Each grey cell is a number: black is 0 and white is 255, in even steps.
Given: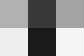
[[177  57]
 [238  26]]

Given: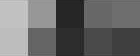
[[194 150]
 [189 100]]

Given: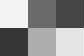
[[243 106]
 [ 55 174]]

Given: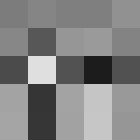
[[124 133]
 [135  87]]

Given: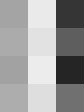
[[164 234]
 [171 226]]

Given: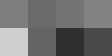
[[126 106]
 [207 100]]

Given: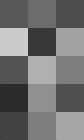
[[ 87 108]
 [203  55]]

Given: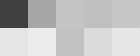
[[ 64 167]
 [230 236]]

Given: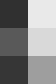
[[ 48 233]
 [ 89 217]]
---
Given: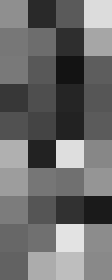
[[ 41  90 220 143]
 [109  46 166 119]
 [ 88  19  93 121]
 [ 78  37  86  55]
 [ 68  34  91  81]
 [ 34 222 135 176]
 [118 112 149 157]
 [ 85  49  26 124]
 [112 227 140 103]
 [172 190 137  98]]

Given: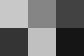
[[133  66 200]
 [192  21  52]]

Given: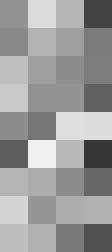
[[218 181  67 147]
 [179 159 123 137]
 [159 141 125 191]
 [145 148  97 201]
 [117 222 221 141]
 [240 184  54  94]
 [172 139 103 180]
 [149 174 177 212]
 [177 121  80 190]]

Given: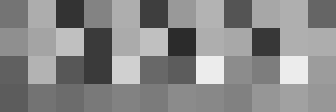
[[173  51 131 174  62 153 179  84 167 175 101 116]
 [164 192  58 171 192  43 174 168  55 175 173 143]
 [179  87  58 208 104  92 236 140 125 236 156  96]
 [115 108 121 130 123 139 136 129 150 161 151  92]]

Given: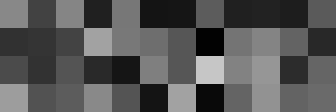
[[ 66 133  32 119  20  21  92  32  34  29  90 136]
 [ 52  67 162 120 110  86   2 116 132  99  40  49]
 [ 50  84  41  21 127  86 198 130 150  44 101  75]
 [ 82  92 137  84  20 162   9 100 146  99 106 157]]

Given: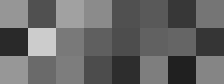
[[ 80 161 139  80  89  55 117 150]
 [204 121  95  77  97 101  53  41]
 [106 125  76  45 126  32 133 151]]

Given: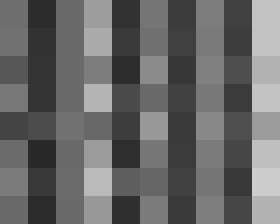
[[ 44 106 158  50 117  60 124  65 195 110]
 [ 50 105 171  58 112  64 122  61 194 114]
 [ 52 106 124  45 139  55 128  78 178  87]
 [ 52 106 180  75 106  65 120  59 195 120]
 [ 76 114 103  62 153  58 136  79 155  68]
 [ 41 105 155  46 119  59 123  70 191 107]
 [ 56 107 186  94 102  65 117  56 205 123]
 [ 43 106 152  47 123  58 126  69 179 105]]

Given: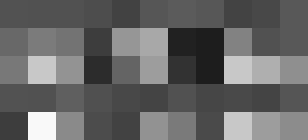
[[ 81  81  77  66  86  91  87  67  72  88  82]
 [123 115  61 150 168  33  29 130  81  88 104]
 [200 147  44 100 157  50  29 200 175 143 120]
 [ 81  95  80  72  68  81  70  73  68  85  82]
 [249 138  76  66 146 122  74 200 157 140  61]]
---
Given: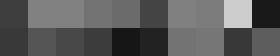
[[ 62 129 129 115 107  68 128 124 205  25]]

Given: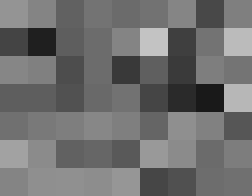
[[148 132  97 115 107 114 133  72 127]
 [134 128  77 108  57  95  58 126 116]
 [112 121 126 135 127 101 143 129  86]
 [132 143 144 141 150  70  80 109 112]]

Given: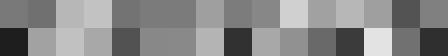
[[121 112 183 194 115 123 123 159 124 135 208 161 183 159  83 128]]

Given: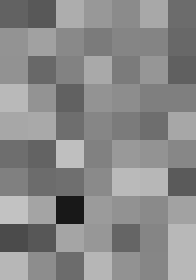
[[ 98  88 173 152 139 168 108]
 [146 104 130 169 123 150  96]
 [167 169 110 134 123 110 167]
 [128 108 111 138 186 183  90]
 [ 75  87 165 151 101 133 184]]

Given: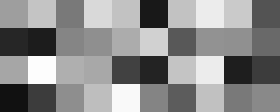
[[158 196 121 217 194  24 194 236 202  83]
 [166 253 175 168  65  35 196 236  30  60]]

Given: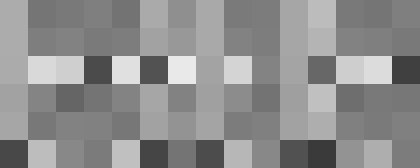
[[172 117 121 127 115 170 143 169 122 124 166 188 121 117 127]
 [171 217 207  75 224  82 233 163 212 131 164 103 206 220  64]
 [166 120 130 129 119 162 147 164 124 128 162 174 128 122 128]]

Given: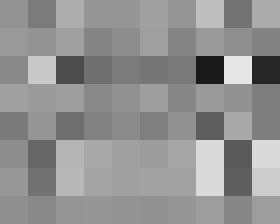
[[147 123 173 149 150 160 149 190 115 171]
 [137 201  76 111 123 118 121  26 230  38]
 [122 150 110 130 139 127 146  93 169 126]
 [152 114 184 165 160 162 161 218  95 204]]
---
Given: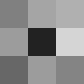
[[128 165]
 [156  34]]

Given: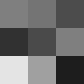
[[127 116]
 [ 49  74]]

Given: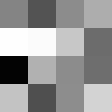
[[132  83]
 [254 251]]

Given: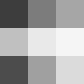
[[ 61 124]
 [192 233]]

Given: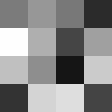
[[123 151]
 [254 175]]

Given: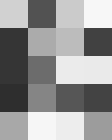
[[209  82]
 [ 53 171]]

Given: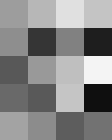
[[157 183]
 [142  53]]
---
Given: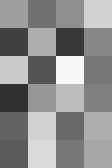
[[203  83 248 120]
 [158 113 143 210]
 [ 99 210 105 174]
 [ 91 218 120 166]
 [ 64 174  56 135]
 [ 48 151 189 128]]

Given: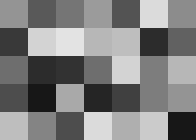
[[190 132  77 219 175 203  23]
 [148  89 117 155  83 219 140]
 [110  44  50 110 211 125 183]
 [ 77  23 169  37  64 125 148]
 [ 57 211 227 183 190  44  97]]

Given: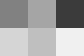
[[213 191 240]
 [129 165  59]]

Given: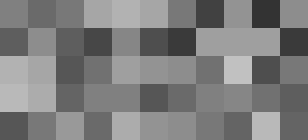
[[185 172 100 128 128  86 106 128 134 113  94]
 [178 166  86 113 159 147 141 113 193  78 120]
 [128 106 120 166 178 166 120  65 147  51 141]
 [ 94 141  94  71 134  78  58 159 159 159  58]
 [ 86 120 153 106 172 147 141 120 100 185 100]]

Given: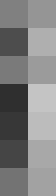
[[128 149]
 [122 155]
 [115 162]
 [ 77 175]
 [ 69 168]
 [ 55 188]
 [ 47 196]]

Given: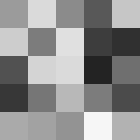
[[205 124 224  61  48]
 [170 162 147 246 178]
 [155 218 139  88 198]
 [ 81 212 218  35 111]
 [ 55 118 184 124  75]]

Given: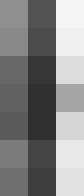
[[143  83 245]
 [137  75 239]
 [123  68 232]
 [110  61 226]
 [104  54 220]
 [ 97  47 165]
 [ 90  47 213]]
